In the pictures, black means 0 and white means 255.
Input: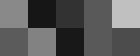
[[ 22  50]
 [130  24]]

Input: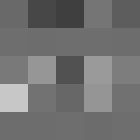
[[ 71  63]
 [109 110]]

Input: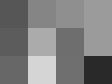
[[133 143]
 [171 110]]

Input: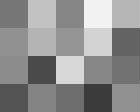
[[194 134]
 [180 149]]

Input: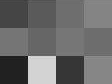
[[ 90 110]
 [102 119]]

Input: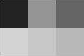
[[148 101]
 [199 185]]
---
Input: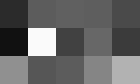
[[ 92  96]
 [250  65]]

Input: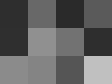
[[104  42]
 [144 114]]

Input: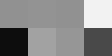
[[147 145]
 [162 150]]

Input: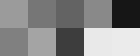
[[118  99]
 [164  61]]

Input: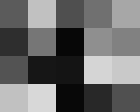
[[193  79]
 [118   7]]

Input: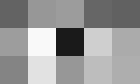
[[151 156]
 [249  26]]

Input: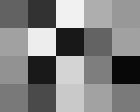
[[ 50 241]
 [237  24]]

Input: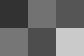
[[114  85]
 [ 77 202]]

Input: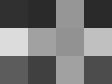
[[ 42 150]
 [161 146]]
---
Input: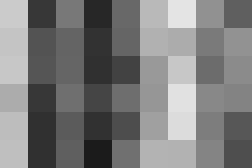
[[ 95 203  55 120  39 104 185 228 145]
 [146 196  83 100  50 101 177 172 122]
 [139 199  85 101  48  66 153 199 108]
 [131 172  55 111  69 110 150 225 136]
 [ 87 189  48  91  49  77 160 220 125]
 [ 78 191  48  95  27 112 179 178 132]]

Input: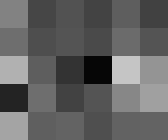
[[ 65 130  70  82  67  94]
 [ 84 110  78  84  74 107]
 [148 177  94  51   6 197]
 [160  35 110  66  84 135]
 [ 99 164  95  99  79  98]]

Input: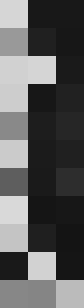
[[ 24 214  24]
 [ 23 153  32]
 [ 26 209 213]
 [ 33 205  23]
 [ 38 137  29]
 [ 32 203  27]
 [ 45  94  26]
 [ 23 217  21]
 [ 20 196  31]
 [ 21  25 210]
 [187 135 133]]

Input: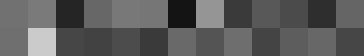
[[101 113 122  37 103 120 118  20 149  58  88  75  46]
 [ 70 111 203  70  66  76  58 105  84 110  68  93 103]]

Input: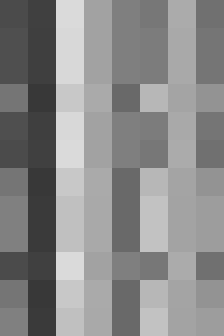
[[112  75  64 218 162 127 119 171]
 [117  79  63 216 162 127 124 169]
 [117  79  63 216 162 127 124 169]
 [147 117  56 200 170 105 183 164]
 [117  79  63 216 162 127 124 169]
 [112  75  64 218 162 127 119 171]
 [147 117  56 200 170 105 183 164]
 [157 128  58 192 169 105 194 163]
 [157 128  58 192 169 105 194 163]
 [112  75  64 218 162 127 119 171]
 [147 117  56 200 170 105 183 164]
 [157 128  58 192 169 105 194 163]]

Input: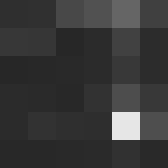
[[ 64  47  48  72  81 101]
 [ 44  55  54  39  43  65]
 [ 44  39  40  41  43  56]
 [ 56  43  42  40  50  77]
 [ 78  43  50  47  46 230]
 [ 41  40  40  41  42  49]]
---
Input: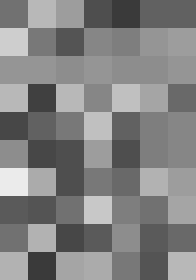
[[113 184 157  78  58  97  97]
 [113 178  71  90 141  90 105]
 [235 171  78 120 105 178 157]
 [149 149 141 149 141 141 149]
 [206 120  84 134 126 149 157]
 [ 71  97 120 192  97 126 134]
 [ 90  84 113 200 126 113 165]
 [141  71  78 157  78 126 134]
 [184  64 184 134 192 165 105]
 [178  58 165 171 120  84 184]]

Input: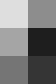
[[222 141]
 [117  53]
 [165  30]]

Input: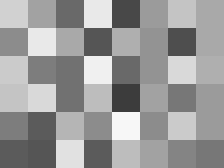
[[140 233 169  85 175 147  78 169]
 [196 217 113 189  60 162 119 155]
 [209 162 105 233  72 155 196 169]
 [203 125 113 240 105 147 217 175]
 [125  91 181 140 247 140 203 155]
 [ 91  85 225  91 189 162 132 119]]

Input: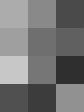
[[172 137  74]
 [199 118  47]
 [159 111  96]
 [ 80  60 145]]

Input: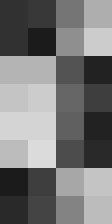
[[188 219  76  41]
 [212 212  96  34]
 [196 204 102  62]
 [180 180  83  34]
 [ 41  68 131 188]
 [ 27  62 167 196]
 [ 49  56 117 174]
 [ 49  27 143 204]]

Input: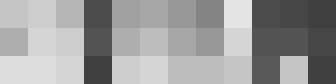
[[221 221 213  64 205 213 189 189 197  89 197  64]
 [174 213 205  83 174 189 167 152 213  83  83  70]
 [197 205 182  76 160 167 152 132 228  76  70  64]]

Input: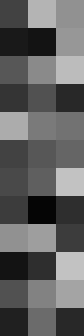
[[ 66 180 145]
 [145 158  60]
 [ 87 138 188]
 [ 81 130 164]
 [172 122 114]
 [ 32 107  40]
 [ 73  95 194]
 [ 66  87 101]
 [ 52  81  40]
 [ 19  46 194]
 [ 25  19 151]
 [ 60   5  46]]
